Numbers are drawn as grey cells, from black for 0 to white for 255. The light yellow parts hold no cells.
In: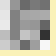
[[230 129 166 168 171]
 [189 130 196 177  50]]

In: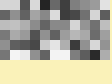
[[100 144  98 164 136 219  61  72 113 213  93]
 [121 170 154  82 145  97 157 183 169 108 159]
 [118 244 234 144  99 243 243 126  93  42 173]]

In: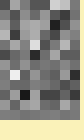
[[121  82 141 106 150  86  61 114]
 [182  61 155 173 104  72 144 128]
 [ 74 104 122  42 110 165  93  93]
 [121 238  96 148 108  95 153  46]
 [ 98 157  24 161  68  69  99  58]
 [125 123 115 119 123 126 117 121]]

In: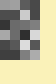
[[ 77  77 203  72]
 [168 108  47 216]
 [ 63  63 127 172]]

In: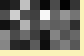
[[ 79 206  75  64 248 102 149 116]
 [141  74 108  61  21 132  82 103]]

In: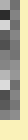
[[ 44 131]
 [ 93 133]
 [127 116]
 [182 151]
 [ 78 132]
 [129 141]]

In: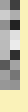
[[204 174]
 [189 223]
 [185  46]
 [160 118]]
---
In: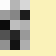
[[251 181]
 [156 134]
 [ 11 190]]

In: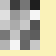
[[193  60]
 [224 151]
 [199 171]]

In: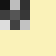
[[ 18 189]
 [ 62  85]
 [221  65]]

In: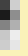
[[ 65 207]
 [ 27 142]
 [131 176]]

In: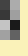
[[ 67 172]
 [ 56 159]
 [196  26]]

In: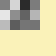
[[128 213]
 [230 142]
 [187  93]]

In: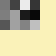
[[121  66]
 [126 161]
 [ 86 161]]

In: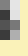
[[128 229]
 [ 58 226]
 [ 83 120]]

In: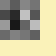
[[128  92]
 [ 72  41]
 [154  24]]
